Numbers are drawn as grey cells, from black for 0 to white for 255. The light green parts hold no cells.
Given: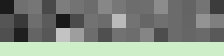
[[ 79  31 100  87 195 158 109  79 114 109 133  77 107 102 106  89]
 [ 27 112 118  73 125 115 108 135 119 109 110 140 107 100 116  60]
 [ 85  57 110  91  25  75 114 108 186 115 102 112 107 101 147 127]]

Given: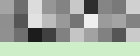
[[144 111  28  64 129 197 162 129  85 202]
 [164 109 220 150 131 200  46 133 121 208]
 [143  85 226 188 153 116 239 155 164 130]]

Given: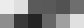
[[142  57  36 103 160 224]
 [236 223  90  89  82 110]]

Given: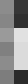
[[125  43]
 [140  55]
 [134  48]
 [154 225]
 [128 219]
 [140 219]]

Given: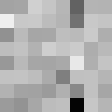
[[155 147 167 188 191   4 198 181]
 [163 165 208 197 182  98 180 179]
 [239 200 201 188 180 113 200 196]
 [145 186 166 167 190 186 202 174]
 [189 194 178 206 197 203 173 185]
 [152 185 166 165 169 232 175 196]
 [194 195 189 171 127 192 193 181]
 [178 163 162 155 176 136 193 166]]

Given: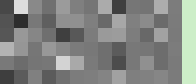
[[ 62  91 128  91 112 124 126 132 161 127 129 134 123]
 [ 72 221 137 112 155 127 117 171  63 118 116 173 124]
 [ 83  45 120  95 144 144 127 105 167 128 139 107 123]
 [ 86 152 134 111  63  88 124 154 156 125 104 162 122]
 [179 150 118 152 136 123 120 111  91 120 118 109 124]
 [121 108 117 119 211 169 122 111  76 120 144 109 122]]
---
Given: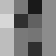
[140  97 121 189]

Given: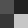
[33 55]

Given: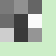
[101  60 206]

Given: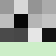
[171 181  71]

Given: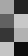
[35 97]

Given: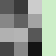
[204  98 177]

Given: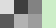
[130 179]

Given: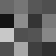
[79 52 80 79]

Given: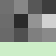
[ 61 148  80]
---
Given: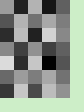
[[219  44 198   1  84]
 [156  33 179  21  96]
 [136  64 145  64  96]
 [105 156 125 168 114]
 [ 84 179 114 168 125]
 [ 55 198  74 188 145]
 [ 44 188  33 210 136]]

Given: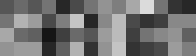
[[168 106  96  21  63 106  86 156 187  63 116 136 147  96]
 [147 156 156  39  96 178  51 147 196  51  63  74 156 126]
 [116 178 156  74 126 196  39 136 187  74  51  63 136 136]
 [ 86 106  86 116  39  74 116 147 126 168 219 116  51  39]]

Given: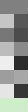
[[238  43]
 [229  54]
 [197  88]
 [188 138]
 [157 167]
 [128 128]
 [119  76]]

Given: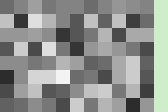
[[193  53 223 181 131  86 193  97 193  62 108]
 [150 150 159 140  53  86 119 181  74 169 169]
 [140 140 119 131 181 159  97 108 169 204  97]
 [108 131 159 119 131 131 108 131 150 140 131]
 [ 97 108 140 119  74 204 119 181 159  44 150]
 [ 86 204  74 223 119  53 150 169 150 119  74]
 [ 74 159 193  86  97 140 193 204 119 181  62]
 [ 44 140 213 213 243 108 119  74 169 204  86]]

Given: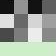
[[224 104 213 158]
 [ 73 125 236 136]
 [ 18 147  18  94]]

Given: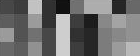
[[155  83 113  71 206  49  38 124 136 145]
 [104  93 145  71 206  61  38 124 155 185]
 [ 93  83 155  49 206  61  28 136 164 145]
 [ 71  61 194  49  17 113 173 173  38 104]]

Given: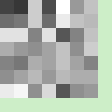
[[235 246 143 217  86 143 153]
 [226 226 131 226  86 131 194]
 [173 153 143 163 194 143 205]
 [143 163 185 153 185 173 173]
 [131 119 173 163 194 163 131]
 [109 119 205 109 235 194 185]
 [ 67  55 205  76 255 153 194]]

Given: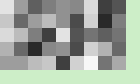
[[227 157  95 126 145 136 218  63  84]
 [218 188 126  63 227  84 116  95 116]
 [199 105 157 188 145  75 209  41 126]
 [178 105  41 136 145  75 209 178 105]
 [157 157 188 199  63 209 247 116 169]]

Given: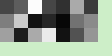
[[160  28 170 234  18  82 149]
 [126 202  18  38   7 114 138]
 [ 70  93 252  70  48 170  59]]
